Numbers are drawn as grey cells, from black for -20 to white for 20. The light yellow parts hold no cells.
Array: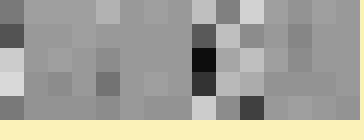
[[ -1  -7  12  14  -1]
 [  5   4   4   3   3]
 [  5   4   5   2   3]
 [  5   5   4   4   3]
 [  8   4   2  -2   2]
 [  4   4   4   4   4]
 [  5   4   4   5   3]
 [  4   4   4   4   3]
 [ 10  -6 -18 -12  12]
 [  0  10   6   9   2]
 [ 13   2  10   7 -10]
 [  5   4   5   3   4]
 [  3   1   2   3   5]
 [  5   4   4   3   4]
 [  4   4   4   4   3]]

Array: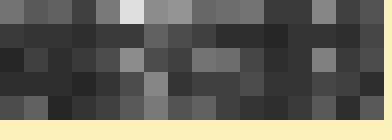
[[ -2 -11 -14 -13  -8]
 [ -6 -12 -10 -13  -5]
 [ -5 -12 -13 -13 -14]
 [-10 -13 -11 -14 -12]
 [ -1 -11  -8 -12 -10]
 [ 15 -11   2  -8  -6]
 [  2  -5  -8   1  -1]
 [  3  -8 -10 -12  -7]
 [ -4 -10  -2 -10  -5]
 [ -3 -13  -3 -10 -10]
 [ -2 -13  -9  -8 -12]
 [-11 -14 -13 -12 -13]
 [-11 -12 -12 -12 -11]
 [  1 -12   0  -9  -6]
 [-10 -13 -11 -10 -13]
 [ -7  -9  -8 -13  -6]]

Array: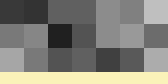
[[-11  -1   6]
 [-12   1  -1]
 [ -5 -15  -7]
 [ -5  -7  -5]
 [  2   2 -10]
 [  0   4  -6]
 [ 10  -3   7]]

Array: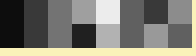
[[-18 -18]
 [-11 -11]
 [ -2  -2]
 [  5 -15]
 [ 17   8]
 [ -5  -5]
 [-11   4]
 [  2  -5]]

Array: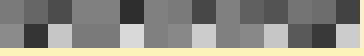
[[ -1   2]
 [ -4 -12]
 [ -8  11]
 [  0  -1]
 [  0  -1]
 [-13  14]
 [  0   0]
 [ -1   1]
 [ -9  12]
 [  0   0]
 [ -5   1]
 [ -7  11]
 [ -2  -6]
 [ -3 -11]
 [-10  12]]

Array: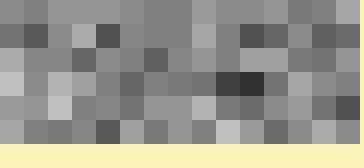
[[  2  -2   7  10   4   6]
 [  0  -6   1   2   3   0]
 [  3   2   1   8  10  -1]
 [  3   7  -4   5   0   1]
 [  3  -7   2   0   1  -6]
 [  2   1   0  -4  -2   5]
 [  0   0  -5   0   3  -1]
 [  0   0   1  -1   3   3]
 [  4   6   3  -2   8   0]
 [  2   0   0 -10  -1  10]
 [  2  -7   5 -12  -3   4]
 [  3  -4   5  -2   2  -3]
 [ -1   2  -1   6   4   2]
 [  0  -5  -2   2  -2   7]
 [  6  -3   3   0  -7   2]]

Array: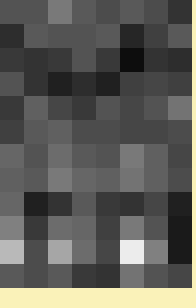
[[ -7 -13 -11  -7 -11 -10  -4  -5  -4   0   9  -6]
 [ -7  -6 -12 -12  -5  -6  -7  -6 -15 -11  -8  -8]
 [ -1  -7 -11 -15  -9  -5  -3  -1 -12  -3   6  -6]
 [ -6  -7  -7 -13 -11  -8  -6  -4  -6  -4  -3 -11]
 [ -8  -6 -11 -15  -7  -8  -7  -5 -11 -10  -9 -12]
 [ -6 -14 -18 -10  -9  -9  -1  -2 -12  -1  17  -2]
 [ -8 -10 -12  -9  -7  -9  -5  -5  -9  -7   0  -7]
 [-12  -6 -13 -10  -2  -8  -9  -8 -15 -16 -16  -9]]
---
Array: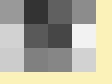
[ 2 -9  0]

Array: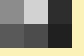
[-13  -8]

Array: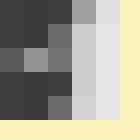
[ 15  12  -2 -11 -10]

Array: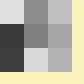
[ 10   0 -10]

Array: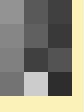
[-10  -5   0]

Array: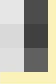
[-8 14]
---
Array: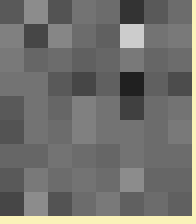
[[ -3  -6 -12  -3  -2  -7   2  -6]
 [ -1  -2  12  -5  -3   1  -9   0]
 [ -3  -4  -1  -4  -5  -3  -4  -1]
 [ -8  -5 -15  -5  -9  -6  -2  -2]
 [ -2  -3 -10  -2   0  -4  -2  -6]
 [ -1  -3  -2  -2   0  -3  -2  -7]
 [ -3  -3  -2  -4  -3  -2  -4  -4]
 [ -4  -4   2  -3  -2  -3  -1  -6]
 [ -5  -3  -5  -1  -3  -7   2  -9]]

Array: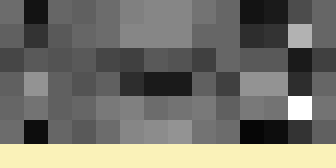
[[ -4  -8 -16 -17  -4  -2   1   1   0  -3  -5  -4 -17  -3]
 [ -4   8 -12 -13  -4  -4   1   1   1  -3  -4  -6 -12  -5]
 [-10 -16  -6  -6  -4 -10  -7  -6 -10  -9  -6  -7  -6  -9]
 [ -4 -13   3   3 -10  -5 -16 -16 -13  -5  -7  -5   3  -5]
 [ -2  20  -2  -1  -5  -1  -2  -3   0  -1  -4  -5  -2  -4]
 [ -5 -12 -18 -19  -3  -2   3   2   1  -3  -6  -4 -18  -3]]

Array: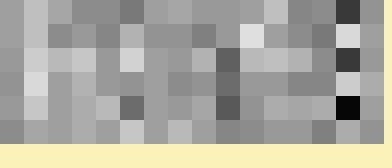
[[  3 -11   2   1  10   5   4   4   6   5  -1   2   2   6  10   5]
 [  5  14  -1   2   5  15   4   0   3   3   8   1   4   2  10   5]
 [  4 -11   2   8  10   9  -5   8   4   5  13   4  11   9  12   4]
 [  7  12   1   1   4   4  -3   3   2   5   3   4   8   5  14   3]
 [  5 -19   7   6   7   3  -6   6   4   5  -3   9   7   5  11   4]
 [  3   7   0   4   4   2   1   5   9   5  11   5   7   5   6   2]]

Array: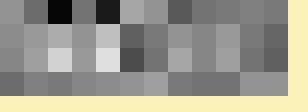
[[ -1   0  -1  -2  -6   3   6 -16  -2 -19  -3   3]
 [ -4  -1   4   1   3  -1  -5  10   3   7   4   2]
 [ -5  -2   5   1   6  -2  -8  15   4  13   5   1]
 [  3   3  -2  -2  -1   5   3   2   1  -1   0  -3]]

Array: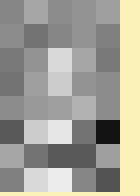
[[  5   3   2   6   1]
 [  0   3   1  -2   2]
 [ -1   6  14   3  -1]
 [  2   3  12   5  -2]
 [  2   8   5   4   2]
 [-17  -2  16  12  -6]
 [  5  -6  -6  -2   6]
 [ -7   1  17  14   0]]

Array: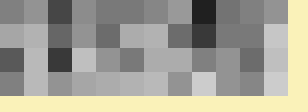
[[  3   0  -2 -15   4   1  -1  -1   2  -9   3   0]
 [ 11  -1  -1 -11  -3   8   7  -3   3  -4   8   6]
 [ 10  -3   3   0   7   7  -1   3  10 -11   9  -6]
 [ 12   1   3  12   3   9   8   7   6   3   9   0]]

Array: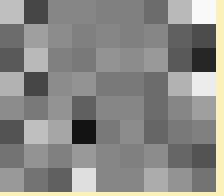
[[ 19   9  -3   0   0   1   1  -9  10]
 [ -8  -5   1   0   1   0   2   5  -3]
 [-14  -6   4   2   3  -1   0   9  -6]
 [ 17   8  -3  -1  -1   3   2  -9   8]
 [  5   1  -3   1   1  -5   3  -1   2]
 [  0  -1  -4   2  -1 -17   6  10  -7]
 [ -7  -4   2   0   1   4   0   3  -2]
 [ -2   3   7   1   1  15  -5  -2   4]]
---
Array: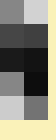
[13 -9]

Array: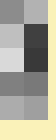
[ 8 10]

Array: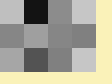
[11  1 -7]

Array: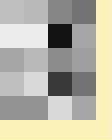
[ -2 -17   9  10]

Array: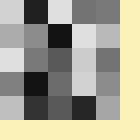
[ -1  15  -6 -17  10]

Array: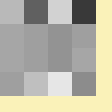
[-11   3   5   5]

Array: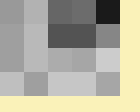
[-16  -7   7   5]
